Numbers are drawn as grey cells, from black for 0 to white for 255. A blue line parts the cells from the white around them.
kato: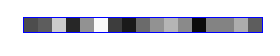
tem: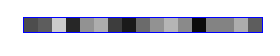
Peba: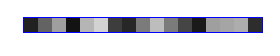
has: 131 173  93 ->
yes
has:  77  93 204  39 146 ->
yes
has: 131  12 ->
no
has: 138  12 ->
yes
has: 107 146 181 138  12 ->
yes
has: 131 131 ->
yes
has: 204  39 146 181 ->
no

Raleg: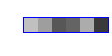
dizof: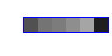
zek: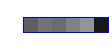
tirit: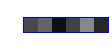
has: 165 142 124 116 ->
no
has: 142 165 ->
yes
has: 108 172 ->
no
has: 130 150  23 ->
yes

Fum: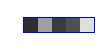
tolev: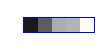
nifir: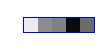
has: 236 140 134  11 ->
no
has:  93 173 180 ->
yes
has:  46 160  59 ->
yes
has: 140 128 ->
yes
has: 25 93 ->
yes
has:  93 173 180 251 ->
yes

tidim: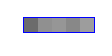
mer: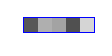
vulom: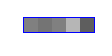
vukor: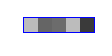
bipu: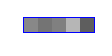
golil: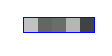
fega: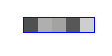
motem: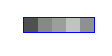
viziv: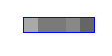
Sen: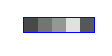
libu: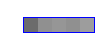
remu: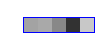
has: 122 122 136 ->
yes
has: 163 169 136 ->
yes
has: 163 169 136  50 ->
yes

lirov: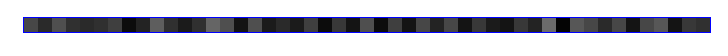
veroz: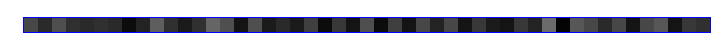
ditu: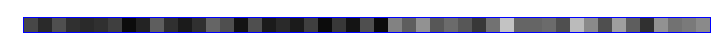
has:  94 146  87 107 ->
yes
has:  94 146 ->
yes
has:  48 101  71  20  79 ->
no
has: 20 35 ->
no
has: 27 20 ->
yes
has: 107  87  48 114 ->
no

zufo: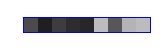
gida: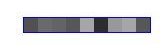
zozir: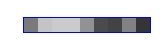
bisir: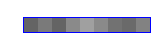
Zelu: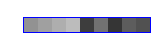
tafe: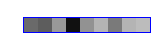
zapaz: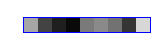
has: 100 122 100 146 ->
no
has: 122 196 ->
yes
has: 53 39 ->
no
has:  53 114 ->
no
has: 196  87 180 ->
no
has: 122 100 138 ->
yes

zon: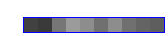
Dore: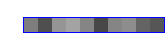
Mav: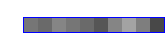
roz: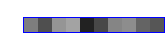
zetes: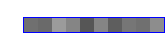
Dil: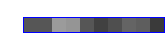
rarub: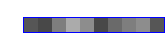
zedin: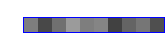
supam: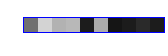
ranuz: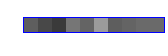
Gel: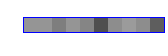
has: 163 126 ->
yes
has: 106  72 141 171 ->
no
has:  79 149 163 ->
yes
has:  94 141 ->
no
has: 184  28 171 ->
yes

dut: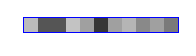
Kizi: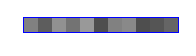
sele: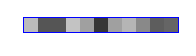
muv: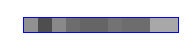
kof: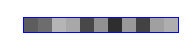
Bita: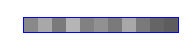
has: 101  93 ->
yes
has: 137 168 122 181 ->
yes
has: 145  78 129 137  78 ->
no
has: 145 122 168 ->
yes

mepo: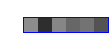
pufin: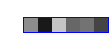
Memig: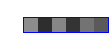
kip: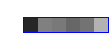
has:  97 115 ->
no
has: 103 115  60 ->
no

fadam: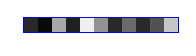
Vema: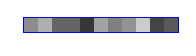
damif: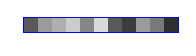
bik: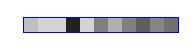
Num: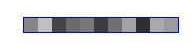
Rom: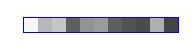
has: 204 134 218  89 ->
yes
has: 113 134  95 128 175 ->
no
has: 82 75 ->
yes
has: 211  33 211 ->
yes
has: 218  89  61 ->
yes

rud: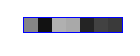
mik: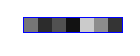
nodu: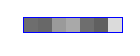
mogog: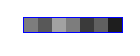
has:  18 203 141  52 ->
yes
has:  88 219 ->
no

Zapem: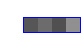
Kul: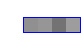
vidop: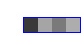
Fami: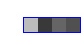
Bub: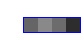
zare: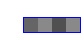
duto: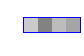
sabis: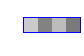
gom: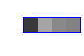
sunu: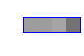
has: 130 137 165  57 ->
no
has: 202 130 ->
yes
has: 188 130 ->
no
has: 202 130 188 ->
yes
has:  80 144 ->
yes
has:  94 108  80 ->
no
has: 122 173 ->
yes

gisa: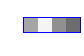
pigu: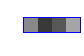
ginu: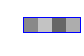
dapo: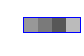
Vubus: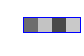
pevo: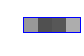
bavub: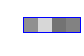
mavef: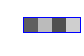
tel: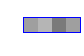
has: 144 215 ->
yes
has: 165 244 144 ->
yes
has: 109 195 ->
yes
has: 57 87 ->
yes
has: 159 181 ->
yes
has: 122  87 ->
yes

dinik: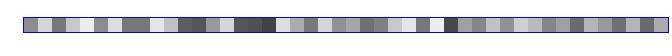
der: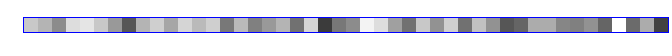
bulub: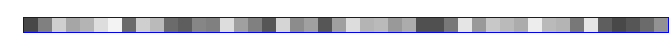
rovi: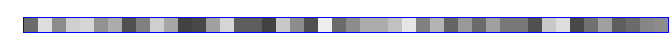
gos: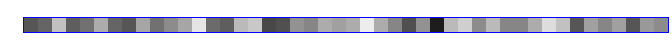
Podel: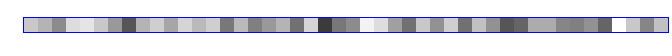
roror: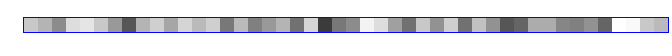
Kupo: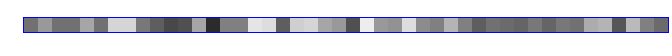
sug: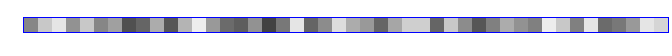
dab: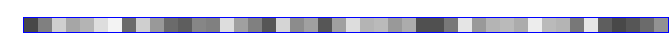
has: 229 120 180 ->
no
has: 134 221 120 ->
no
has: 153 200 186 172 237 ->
yes
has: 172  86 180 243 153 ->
no
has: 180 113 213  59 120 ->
yes
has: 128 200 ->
yes

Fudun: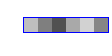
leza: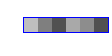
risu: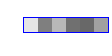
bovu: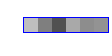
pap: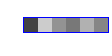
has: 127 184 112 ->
yes
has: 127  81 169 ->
yes
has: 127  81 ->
yes
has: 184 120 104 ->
no
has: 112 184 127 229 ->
no
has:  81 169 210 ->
yes
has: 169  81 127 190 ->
no

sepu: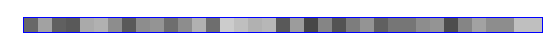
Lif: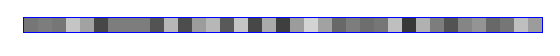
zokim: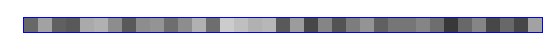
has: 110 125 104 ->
no
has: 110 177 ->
no
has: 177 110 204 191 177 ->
yes
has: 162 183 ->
no

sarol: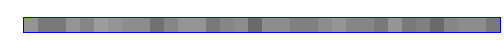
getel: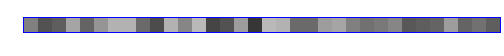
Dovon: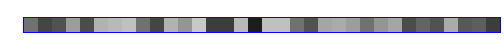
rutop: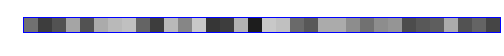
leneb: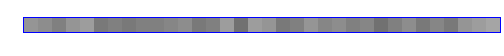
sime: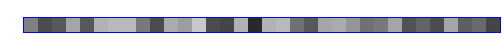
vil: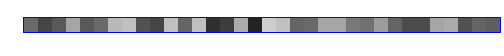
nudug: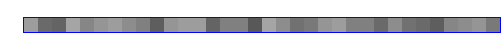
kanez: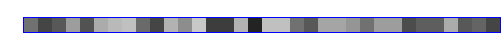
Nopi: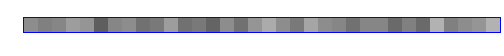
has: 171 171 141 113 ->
yes
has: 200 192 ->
yes
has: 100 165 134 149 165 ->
no

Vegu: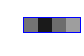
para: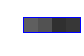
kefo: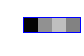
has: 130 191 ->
no
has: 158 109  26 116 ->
no
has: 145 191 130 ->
yes
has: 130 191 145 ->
no
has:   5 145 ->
yes
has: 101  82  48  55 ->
no
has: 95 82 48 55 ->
yes

